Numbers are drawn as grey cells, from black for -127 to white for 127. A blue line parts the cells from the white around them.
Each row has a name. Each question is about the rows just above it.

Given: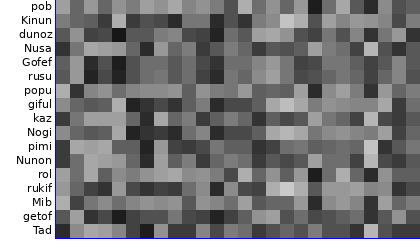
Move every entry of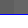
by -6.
[-38 -31]
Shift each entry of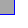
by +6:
[45]

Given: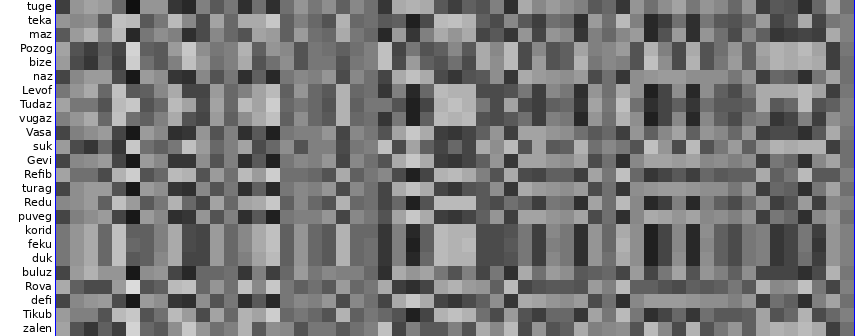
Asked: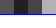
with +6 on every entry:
[-38 -89 -52  56]
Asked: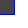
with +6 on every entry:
[-52]
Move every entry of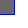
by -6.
[-29]
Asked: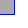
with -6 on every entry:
[36]

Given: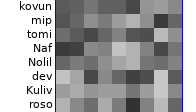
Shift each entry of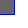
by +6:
[-19]
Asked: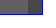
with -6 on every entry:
[-37 -37 -61]

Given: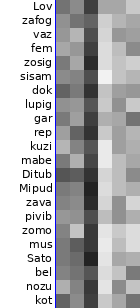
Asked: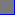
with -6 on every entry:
[-11]
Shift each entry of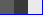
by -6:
[-40 -76 100]
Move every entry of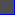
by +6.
[-43]
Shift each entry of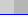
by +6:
[85 59]
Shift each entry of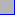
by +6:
[59]
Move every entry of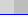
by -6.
[79 55]

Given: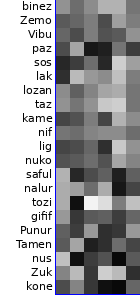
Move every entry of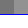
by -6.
[-16  12]
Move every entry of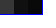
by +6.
[ -66 -105 -112]
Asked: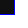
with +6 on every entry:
[-105]

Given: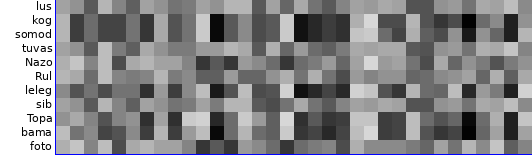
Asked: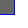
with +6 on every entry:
[-19]
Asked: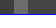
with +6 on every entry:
[-60 -13 -53 -53]

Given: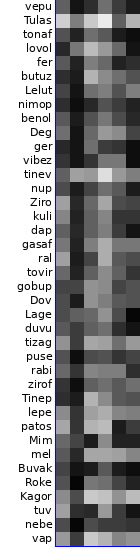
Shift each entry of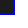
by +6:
[-93]
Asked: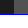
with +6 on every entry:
[-93 -39]
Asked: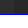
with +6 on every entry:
[-75 -81]
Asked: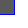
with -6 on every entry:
[-44]

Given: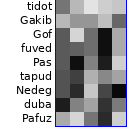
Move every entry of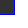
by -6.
[-83]
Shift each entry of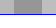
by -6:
[50 16 16 56]

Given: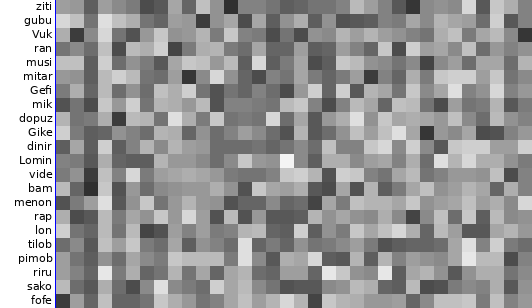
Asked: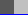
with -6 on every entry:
[-45  58]
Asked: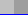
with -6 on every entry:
[58 24]

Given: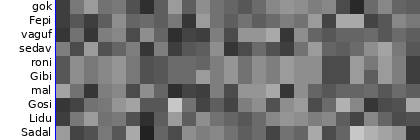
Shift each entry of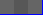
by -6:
[-32 -46 -32]
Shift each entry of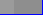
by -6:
[21  8  8]
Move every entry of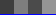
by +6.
[-59   5 -46  27]
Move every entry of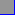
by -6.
[15]
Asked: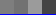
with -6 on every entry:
[ -7 -19  21 -65]
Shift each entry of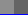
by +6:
[ 20 -20]
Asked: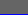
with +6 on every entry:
[-20 -20]

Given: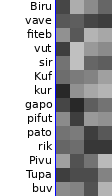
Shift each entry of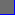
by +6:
[-12]
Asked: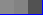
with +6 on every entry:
[ 17   9 -39]

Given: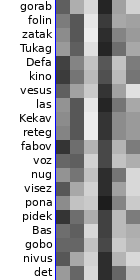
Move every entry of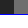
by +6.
[-84 -11]
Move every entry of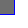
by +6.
[-11]

